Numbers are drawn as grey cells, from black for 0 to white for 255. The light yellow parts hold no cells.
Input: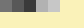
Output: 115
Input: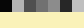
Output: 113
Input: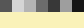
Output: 108
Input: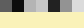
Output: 147
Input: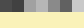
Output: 138
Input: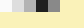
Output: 179
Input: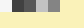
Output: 132
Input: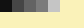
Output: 99
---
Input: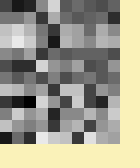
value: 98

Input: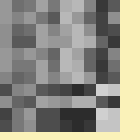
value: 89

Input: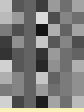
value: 164

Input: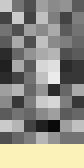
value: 91

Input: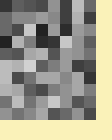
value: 105

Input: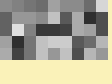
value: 214
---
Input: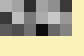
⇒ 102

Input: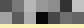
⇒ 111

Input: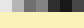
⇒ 24

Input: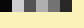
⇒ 115

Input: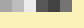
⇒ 66

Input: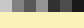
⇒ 77

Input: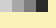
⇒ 126

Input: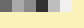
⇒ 190

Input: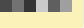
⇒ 95

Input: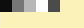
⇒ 253
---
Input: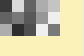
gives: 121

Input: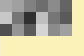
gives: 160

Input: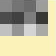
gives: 169

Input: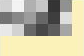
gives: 165

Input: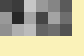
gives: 81

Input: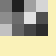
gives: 44

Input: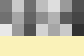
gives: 49

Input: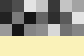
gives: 133
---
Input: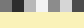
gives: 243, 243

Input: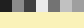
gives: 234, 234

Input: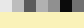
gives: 177, 232

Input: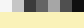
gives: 100, 246

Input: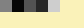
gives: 83, 206

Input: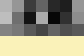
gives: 171, 190
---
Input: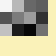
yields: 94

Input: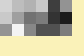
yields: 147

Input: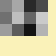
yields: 74

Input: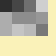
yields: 207

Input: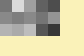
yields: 77

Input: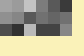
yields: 58

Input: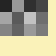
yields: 69

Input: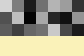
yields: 51

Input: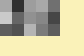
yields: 112

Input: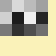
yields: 160
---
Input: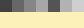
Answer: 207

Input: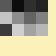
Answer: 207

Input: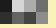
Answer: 214

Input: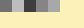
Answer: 189

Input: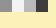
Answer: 243

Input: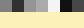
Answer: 244
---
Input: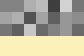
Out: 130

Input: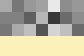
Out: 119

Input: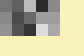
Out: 96

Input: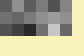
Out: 144

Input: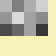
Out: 127

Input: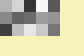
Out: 212
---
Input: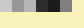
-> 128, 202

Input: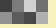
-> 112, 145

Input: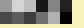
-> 33, 74

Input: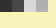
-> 176, 49

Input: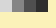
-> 46, 215

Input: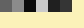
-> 53, 98

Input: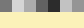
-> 149, 119
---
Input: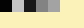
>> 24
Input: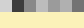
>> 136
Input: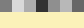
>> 173
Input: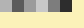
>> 155
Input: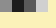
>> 90
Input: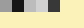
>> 188
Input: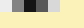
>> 21
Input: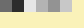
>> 230
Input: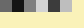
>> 127
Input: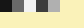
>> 242
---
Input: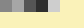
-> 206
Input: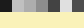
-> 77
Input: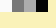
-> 4
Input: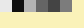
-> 124
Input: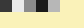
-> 183
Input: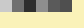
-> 79
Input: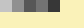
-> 55
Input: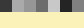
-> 128
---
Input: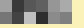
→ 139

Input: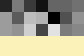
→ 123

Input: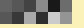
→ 203

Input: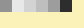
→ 157

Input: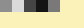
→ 20

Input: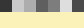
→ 222

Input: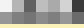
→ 150

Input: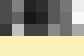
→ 110

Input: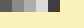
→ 219

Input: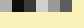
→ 154
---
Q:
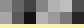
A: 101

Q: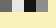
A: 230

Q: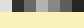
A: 49

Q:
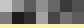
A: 144

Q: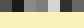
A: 26

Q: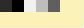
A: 0

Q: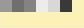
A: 111

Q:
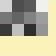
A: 78

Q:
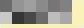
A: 148

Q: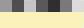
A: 78
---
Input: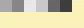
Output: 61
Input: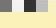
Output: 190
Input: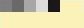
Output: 25
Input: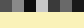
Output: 25
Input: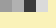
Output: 218
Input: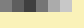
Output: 200
